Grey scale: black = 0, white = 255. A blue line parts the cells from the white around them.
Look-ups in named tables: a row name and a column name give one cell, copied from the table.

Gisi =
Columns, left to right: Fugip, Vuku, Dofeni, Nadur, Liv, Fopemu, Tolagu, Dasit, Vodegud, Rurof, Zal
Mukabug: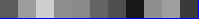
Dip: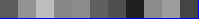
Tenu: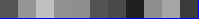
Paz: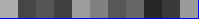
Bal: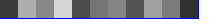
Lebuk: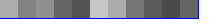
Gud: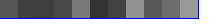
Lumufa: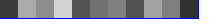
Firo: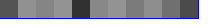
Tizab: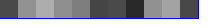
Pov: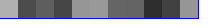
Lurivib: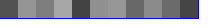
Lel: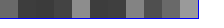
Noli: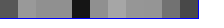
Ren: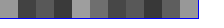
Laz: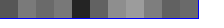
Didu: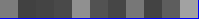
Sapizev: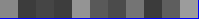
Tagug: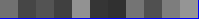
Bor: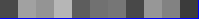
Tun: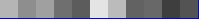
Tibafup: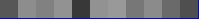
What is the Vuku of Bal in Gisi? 174
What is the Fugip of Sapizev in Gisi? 136
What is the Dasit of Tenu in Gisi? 32
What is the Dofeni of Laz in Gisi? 106
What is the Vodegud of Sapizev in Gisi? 59
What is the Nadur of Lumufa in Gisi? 211
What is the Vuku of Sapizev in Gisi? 60
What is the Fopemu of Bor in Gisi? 113
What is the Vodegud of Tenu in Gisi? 142

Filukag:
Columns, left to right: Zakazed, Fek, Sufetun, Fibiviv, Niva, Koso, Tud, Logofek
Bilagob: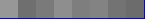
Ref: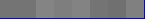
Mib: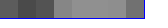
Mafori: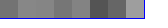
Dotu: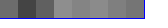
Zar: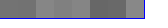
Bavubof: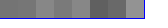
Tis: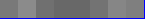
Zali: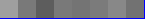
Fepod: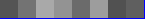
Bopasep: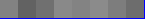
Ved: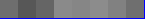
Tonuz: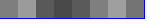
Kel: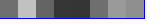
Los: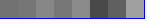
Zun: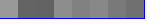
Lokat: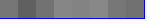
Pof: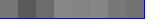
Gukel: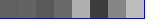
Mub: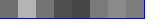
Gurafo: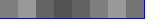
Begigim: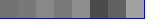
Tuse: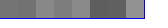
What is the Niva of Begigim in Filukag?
142
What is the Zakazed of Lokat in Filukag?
118
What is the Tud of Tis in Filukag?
134
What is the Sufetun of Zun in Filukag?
99
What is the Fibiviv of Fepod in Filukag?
147
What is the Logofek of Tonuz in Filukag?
116
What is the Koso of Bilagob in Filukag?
131
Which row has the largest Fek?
Kel

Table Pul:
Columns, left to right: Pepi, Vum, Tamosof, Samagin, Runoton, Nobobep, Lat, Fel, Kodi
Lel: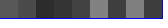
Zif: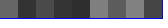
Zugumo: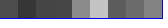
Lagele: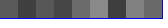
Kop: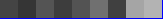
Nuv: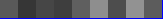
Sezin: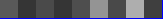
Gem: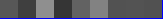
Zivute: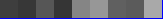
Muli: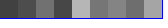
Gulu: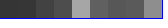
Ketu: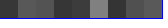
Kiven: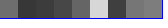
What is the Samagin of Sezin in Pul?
53
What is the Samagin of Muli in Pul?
71
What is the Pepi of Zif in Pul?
102
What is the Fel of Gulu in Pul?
90
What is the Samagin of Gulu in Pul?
77
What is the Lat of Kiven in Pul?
63
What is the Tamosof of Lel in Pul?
44

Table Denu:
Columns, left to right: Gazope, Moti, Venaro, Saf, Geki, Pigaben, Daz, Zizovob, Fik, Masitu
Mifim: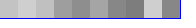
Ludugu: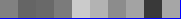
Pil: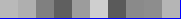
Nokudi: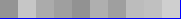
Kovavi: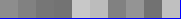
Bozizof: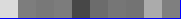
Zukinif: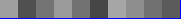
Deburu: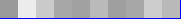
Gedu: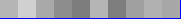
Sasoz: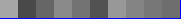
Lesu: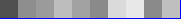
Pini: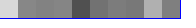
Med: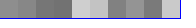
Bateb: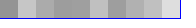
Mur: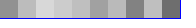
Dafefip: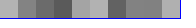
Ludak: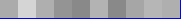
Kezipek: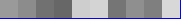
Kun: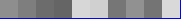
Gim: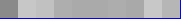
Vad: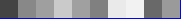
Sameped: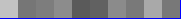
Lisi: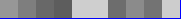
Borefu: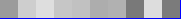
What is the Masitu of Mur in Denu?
110
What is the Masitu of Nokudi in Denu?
207
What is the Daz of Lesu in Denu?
218
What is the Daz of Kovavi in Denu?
129
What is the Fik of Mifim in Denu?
207
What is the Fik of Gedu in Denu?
177
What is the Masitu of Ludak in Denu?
175
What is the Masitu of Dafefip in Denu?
176
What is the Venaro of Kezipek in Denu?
113
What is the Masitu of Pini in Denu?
127
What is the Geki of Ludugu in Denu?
203
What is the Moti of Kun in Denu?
126
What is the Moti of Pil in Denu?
175
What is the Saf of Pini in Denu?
133
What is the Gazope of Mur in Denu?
145
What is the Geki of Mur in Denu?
191
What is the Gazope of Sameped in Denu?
194
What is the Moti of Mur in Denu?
188
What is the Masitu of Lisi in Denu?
205
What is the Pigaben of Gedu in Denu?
181

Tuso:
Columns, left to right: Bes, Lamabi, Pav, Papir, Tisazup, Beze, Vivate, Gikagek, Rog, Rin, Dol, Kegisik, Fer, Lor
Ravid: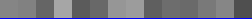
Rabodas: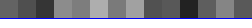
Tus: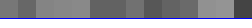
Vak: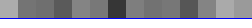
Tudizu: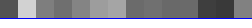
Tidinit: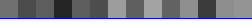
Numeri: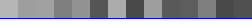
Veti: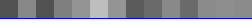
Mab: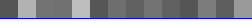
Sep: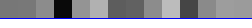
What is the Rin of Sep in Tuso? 188
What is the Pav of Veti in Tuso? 81
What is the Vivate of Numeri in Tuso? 171
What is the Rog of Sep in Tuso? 140
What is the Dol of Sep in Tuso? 69
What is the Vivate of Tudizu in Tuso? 165
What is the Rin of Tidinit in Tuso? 98
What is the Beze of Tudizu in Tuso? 157
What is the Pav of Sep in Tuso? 140
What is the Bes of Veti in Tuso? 81
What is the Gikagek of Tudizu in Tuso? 107
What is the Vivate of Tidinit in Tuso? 157
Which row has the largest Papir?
Ravid

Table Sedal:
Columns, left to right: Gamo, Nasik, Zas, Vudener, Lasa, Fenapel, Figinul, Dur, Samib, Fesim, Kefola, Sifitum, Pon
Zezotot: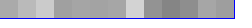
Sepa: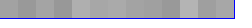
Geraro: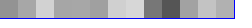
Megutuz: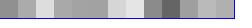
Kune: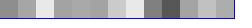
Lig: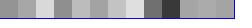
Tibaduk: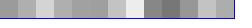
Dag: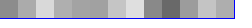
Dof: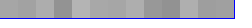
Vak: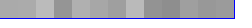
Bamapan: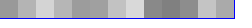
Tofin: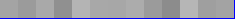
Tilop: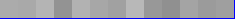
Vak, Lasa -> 176
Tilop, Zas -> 180
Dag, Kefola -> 156
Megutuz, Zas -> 221
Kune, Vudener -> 163
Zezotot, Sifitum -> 166
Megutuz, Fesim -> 101
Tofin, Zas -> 169
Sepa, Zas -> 164
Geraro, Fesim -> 85
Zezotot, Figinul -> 166
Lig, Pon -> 164
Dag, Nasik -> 171

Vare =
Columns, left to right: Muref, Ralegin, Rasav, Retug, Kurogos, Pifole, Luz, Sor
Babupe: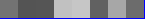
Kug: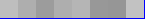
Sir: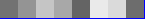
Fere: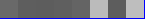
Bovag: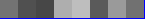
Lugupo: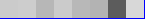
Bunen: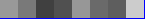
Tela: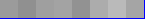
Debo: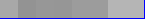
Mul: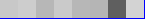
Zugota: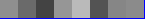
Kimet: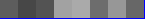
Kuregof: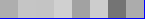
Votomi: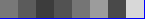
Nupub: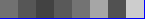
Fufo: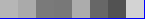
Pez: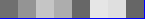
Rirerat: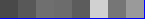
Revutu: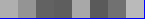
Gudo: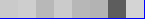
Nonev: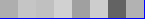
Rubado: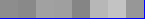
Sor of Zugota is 139
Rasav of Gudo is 184
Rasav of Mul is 183
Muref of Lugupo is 203
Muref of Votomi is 120
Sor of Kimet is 103
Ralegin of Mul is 205
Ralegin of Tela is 144
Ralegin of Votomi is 91
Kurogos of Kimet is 170
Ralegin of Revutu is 148

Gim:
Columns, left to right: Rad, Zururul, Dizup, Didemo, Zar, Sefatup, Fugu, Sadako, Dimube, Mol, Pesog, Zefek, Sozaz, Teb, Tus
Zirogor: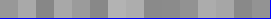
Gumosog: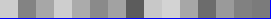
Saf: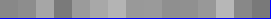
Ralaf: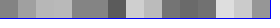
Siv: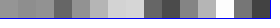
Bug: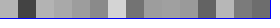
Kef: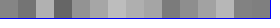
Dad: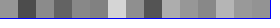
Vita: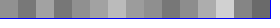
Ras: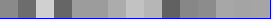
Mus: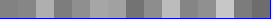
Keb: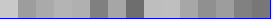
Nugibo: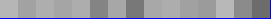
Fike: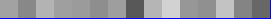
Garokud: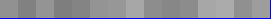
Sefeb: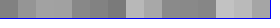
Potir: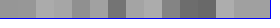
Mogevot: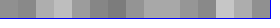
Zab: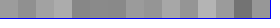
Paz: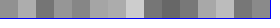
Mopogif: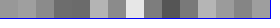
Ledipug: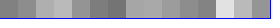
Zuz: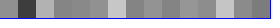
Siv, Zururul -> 142
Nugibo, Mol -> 173
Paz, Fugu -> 172
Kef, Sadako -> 175
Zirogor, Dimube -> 138
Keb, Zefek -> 144
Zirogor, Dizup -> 135
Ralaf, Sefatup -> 132
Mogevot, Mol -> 168
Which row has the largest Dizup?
Ras

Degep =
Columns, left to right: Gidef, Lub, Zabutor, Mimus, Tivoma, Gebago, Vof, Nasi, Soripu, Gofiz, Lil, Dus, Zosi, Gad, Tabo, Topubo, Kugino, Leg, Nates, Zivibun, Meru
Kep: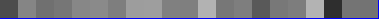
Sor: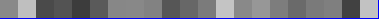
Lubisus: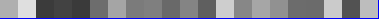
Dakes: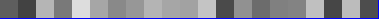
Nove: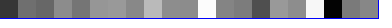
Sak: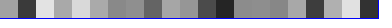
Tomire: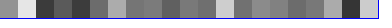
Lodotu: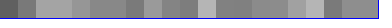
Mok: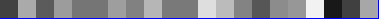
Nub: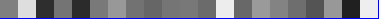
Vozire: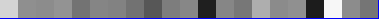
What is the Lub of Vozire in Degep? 143
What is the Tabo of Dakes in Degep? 108
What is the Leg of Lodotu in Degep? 181
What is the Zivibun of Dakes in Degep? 188
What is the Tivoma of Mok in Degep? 117
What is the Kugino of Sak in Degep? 168
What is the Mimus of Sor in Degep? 83
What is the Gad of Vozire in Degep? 119
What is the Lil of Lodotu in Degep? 125

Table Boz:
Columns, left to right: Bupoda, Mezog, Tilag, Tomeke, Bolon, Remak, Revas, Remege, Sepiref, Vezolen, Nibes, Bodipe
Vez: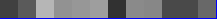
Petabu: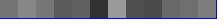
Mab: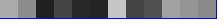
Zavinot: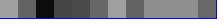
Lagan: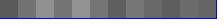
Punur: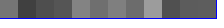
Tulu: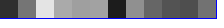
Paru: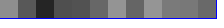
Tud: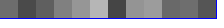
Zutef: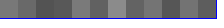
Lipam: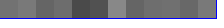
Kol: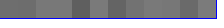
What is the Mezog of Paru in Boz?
88
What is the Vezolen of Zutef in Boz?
86
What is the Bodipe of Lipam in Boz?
121
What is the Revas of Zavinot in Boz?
159
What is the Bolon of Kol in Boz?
95
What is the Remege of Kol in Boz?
114
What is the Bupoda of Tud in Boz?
109
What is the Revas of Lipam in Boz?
136
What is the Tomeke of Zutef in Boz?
88
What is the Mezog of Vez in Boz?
90
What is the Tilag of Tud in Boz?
95
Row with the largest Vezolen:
Mab

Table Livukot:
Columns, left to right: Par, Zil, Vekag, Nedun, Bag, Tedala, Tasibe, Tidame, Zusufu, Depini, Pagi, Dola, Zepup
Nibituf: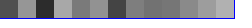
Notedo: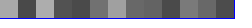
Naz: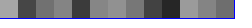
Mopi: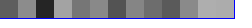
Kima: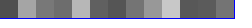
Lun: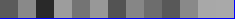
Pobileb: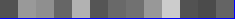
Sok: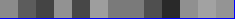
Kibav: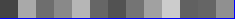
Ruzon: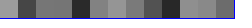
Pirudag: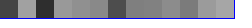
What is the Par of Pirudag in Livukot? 68
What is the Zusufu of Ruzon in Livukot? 82
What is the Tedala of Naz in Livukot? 134
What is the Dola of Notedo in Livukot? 104
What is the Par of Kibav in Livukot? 68
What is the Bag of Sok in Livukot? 71
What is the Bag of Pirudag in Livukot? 144
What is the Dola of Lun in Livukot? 168
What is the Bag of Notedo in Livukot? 74
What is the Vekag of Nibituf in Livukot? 44
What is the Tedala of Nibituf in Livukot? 146
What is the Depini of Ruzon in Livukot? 40
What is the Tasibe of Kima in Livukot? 85
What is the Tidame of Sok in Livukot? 122
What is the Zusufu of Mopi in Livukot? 109

